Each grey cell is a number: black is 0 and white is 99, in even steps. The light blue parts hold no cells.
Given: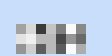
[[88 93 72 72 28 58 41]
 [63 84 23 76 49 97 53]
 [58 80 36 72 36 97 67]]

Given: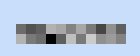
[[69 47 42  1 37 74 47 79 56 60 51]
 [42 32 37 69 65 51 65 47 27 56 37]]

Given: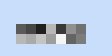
[[71 66 76 61 95 39 48]
 [35 27 12 71 22 56 44]]

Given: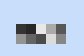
[[57 39 29 85 52]
 [20 15 90 66 34]]

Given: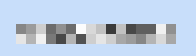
[[89 70 93 47 28 70 32 80 89 80 65 60 52 70 84 65]
 [52 60 80 42 56 42 98 84 75 23 75 28 37 37 93 56]]

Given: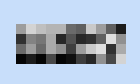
[[61 82 74 70 70 41 37 78 61 37 11]
 [41 61 41 66 56 24 61 78 86 19 66]
 [19 51 46 66 15 32 15 19 37 86 56]
 [ 2 11  2 28  2  6 24 15 56 28 82]]
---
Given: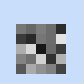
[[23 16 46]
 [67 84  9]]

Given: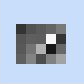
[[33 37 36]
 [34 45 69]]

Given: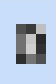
[[44 77 16]
 [44 80 19]]

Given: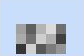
[[66 44 80]
 [21 81 34]]

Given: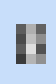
[[29 74 55]
 [36 86 32]]

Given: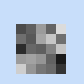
[[43 34 64]
 [17 40 37]]

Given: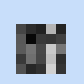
[[34  3 22]
 [35 45 28]]
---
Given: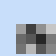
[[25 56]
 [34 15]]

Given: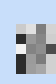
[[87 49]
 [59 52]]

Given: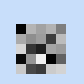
[[70 63]
 [55 61]]

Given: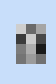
[[41 64]
 [79 28]]

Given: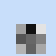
[[ 7 88]
 [40 50]]

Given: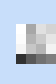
[[65 87]
 [70 79]]

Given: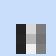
[[84 48]
 [71 45]]

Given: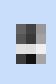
[[26 59]
 [22 63]]
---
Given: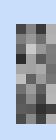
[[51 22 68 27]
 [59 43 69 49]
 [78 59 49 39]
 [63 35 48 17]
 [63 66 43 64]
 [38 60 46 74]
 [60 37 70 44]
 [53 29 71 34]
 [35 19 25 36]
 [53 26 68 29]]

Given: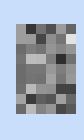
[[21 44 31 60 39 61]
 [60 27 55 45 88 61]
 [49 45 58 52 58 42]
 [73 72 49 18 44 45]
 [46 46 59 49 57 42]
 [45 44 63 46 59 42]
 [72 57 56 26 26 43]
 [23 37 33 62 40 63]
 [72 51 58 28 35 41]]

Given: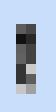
[[28 36]
 [16  7]
 [26 37]
 [26 38]
 [79 20]
 [36 20]
 [62 77]]

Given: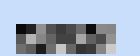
[[13 56 32 23 29 42  5 53 52  4]
 [70 52 39 26 26 65 38 29 57 34]
 [36 11 43 77 40 20 23 52 79 43]]

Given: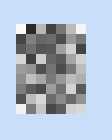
[[16 71 26 46 73 95 97]
 [50 40 42 30 59 47 27]
 [43 33 34 62 81 26 35]
 [25 80 40 35 64 81 83]
 [57 31 45 30 47 73 60]
 [74 65 47 59 73 68 55]
 [36 29 61 44 82 35 48]
 [73 83 42 53 41 57 32]
 [47 77 28 36 81 84 94]]

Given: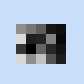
[[46 36  9  6 55]
 [12 14 51  3 85]
 [ 0 39 15  7 21]
 [55 75 32 11 84]]

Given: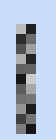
[[13 73]
 [42 17]
 [62 32]
 [14 68]
 [39 38]
 [79  9]
 [65 36]
 [46 44]
 [11 58]
 [45 25]
 [ 8 48]]

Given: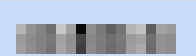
[[57 51 43 77 62  4 55 47 37 45 70 75 36 63 60 70]
 [54 51 47 63 56 27 53 48 43 47 60 63 43 57 55 60]
 [55 51 45 64 57 24 54 48 42 46 61 66 42 57 55 61]]
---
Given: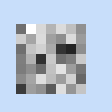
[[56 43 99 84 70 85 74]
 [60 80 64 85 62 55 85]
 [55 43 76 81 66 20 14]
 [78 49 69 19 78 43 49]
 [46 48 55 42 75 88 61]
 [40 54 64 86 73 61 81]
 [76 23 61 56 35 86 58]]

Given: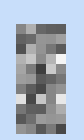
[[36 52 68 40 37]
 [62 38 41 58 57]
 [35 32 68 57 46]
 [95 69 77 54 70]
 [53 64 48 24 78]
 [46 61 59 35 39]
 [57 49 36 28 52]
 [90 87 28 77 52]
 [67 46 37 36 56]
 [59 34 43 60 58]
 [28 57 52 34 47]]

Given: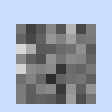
[[48 45 25 34 52 33 70 28]
 [47 39 28 38 58 51 62 45]
 [35 84 67 35 36 41 44 56]
 [39 53 37 31 57 45 53 51]
 [46 82 54 51 54 21 42 39]
 [37 43 51 40 17 39 43 45]
 [57 48 37 50 53 22 57 37]
 [45 48 36 38 36 28 60 30]]

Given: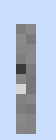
[[53 49]
 [47 54]
 [52 52]
 [53 49]
 [48 23]
 [46 52]
 [46 83]
 [52 51]
 [47 49]
 [51 53]
 [51 52]]

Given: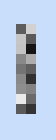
[[81 36]
 [35 77]
 [ 8 76]
 [67 53]
 [37 45]
 [19 53]
 [51 55]
 [41 91]
 [20 35]]

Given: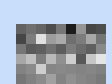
[[30 38 43 39 30 46 11 58 27]
 [45 27 48 87 61 66 43 48 65]
 [53 46 35 37 44 36 48 42 37]
 [89 65 74 49 72 56 80 34 77]
 [50 51 54 80 52 53 52 51 52]
 [47 46 50 54 62 51 56 52 50]]
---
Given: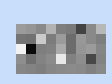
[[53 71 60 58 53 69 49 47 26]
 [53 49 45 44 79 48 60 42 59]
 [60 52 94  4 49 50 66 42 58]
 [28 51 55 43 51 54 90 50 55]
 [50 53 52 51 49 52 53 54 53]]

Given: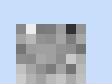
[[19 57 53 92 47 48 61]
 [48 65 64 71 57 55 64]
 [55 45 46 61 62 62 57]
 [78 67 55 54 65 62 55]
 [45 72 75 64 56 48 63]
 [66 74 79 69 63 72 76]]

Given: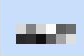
[[36 42 84 50 82 98]
 [64 86 16 18  6 35]]

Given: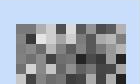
[[36 69 47 47 68 80 31 85 34 57 30]
 [71 49 51 22 89 80 64 80 48 34 66]
 [59 70 49 53 42 71 50 36 51 34 47]
 [60 14 50 44 54 26 43 45 14 29 22]
 [28 65 44 82 53 77 40 56 38 46 27]
 [67 13 77 26 51 42 45 24 27 66 26]]

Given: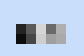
[[41 68 14 35 83]
 [62 66  5 27 80]]

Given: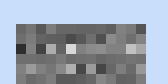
[[47 33 40 45 34 48 40 40 39 39 40 37 50]
 [43 51 43 48 39 37 36 29 34 43 31 54 49]
 [75 65 18 50 26 67 39 84 50 54 55 50 50]
 [45 44 43 43 42 43 47 42 43 44 40 42 43]
 [41 59 50 60 50 46 53 68 28 60 27 40 49]
 [39 48 48 41 44 48 35 35 37 40 52 47 38]]
